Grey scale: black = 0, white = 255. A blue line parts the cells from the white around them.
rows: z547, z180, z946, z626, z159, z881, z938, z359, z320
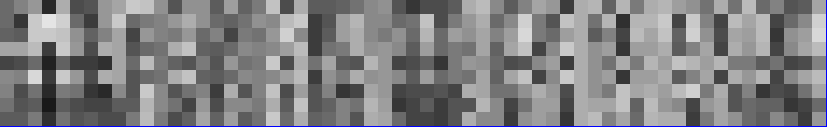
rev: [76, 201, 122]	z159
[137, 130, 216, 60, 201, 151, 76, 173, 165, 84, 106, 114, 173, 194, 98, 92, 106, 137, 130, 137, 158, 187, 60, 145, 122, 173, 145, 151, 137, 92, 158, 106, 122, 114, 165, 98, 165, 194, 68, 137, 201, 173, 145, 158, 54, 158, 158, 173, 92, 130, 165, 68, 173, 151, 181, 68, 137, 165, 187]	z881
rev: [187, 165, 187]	z180
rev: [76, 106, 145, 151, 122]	z159
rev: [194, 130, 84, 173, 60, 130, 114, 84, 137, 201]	z938

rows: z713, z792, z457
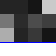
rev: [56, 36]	z457
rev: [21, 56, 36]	z457
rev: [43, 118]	z792
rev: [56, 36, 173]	z457

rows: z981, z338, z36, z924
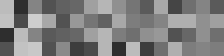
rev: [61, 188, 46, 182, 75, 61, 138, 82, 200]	z924
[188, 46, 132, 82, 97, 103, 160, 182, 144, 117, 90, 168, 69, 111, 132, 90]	z981
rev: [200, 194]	z924

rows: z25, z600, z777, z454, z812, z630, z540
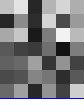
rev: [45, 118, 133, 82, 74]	z630
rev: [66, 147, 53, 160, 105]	z812
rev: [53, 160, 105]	z812
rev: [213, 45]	z600

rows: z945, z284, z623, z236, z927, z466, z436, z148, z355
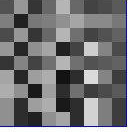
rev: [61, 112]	z436
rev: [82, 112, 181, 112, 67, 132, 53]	z927
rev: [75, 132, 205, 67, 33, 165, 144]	z236
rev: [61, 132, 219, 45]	z466
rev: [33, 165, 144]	z236
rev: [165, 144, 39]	z236
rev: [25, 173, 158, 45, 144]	z148

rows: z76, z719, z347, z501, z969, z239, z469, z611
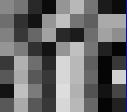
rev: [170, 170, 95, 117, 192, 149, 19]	z719
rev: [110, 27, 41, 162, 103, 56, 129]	z347
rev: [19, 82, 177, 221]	z469
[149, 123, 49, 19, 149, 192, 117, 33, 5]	z501
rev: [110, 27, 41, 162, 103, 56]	z347
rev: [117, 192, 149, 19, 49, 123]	z501

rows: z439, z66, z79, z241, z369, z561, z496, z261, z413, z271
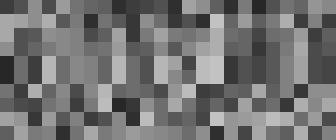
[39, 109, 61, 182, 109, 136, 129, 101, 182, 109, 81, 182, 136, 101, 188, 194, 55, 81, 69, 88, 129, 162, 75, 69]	z561
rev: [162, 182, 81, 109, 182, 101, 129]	z369
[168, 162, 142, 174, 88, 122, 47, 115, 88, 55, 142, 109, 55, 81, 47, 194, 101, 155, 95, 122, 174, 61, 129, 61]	z66
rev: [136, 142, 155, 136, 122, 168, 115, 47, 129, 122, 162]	z271
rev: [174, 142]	z66
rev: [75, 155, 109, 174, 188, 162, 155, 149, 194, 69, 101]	z413

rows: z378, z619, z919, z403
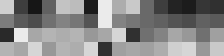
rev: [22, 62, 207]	z378
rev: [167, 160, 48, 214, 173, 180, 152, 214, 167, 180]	z403
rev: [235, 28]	z378
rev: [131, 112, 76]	z619
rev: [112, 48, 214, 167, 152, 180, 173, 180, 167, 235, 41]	z919

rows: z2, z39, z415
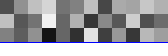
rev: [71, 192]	z2
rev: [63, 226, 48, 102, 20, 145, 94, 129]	z415
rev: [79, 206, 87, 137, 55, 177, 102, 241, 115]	z39

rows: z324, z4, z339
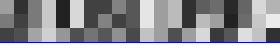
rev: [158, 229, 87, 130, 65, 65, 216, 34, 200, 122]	z324
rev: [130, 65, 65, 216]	z324
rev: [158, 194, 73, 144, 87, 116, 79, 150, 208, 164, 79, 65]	z339
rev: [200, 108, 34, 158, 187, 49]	z4
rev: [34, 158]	z4

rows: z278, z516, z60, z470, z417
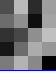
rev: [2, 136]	z417
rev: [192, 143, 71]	z60

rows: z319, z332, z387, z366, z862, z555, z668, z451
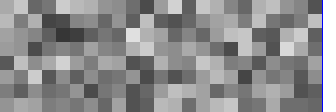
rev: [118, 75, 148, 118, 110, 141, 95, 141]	z555
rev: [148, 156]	z366
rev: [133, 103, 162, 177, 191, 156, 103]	z668
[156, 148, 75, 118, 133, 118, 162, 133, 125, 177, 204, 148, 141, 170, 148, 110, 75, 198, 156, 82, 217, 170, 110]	z366
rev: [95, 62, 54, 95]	z387
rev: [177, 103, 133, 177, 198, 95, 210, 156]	z319
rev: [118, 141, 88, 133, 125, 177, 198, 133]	z862

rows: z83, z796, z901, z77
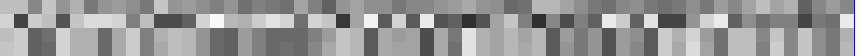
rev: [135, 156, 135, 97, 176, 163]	z83
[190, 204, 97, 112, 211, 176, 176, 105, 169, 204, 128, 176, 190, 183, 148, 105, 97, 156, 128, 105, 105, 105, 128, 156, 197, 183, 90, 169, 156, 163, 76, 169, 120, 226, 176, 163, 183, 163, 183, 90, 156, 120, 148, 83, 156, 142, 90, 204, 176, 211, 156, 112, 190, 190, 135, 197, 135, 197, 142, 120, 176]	z901

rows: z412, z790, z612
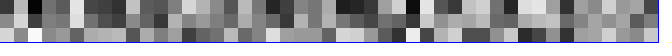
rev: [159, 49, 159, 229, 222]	z412
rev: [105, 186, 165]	z790
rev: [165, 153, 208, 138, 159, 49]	z412

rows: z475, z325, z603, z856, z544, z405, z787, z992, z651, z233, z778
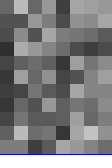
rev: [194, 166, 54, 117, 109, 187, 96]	z233
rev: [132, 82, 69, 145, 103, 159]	z405

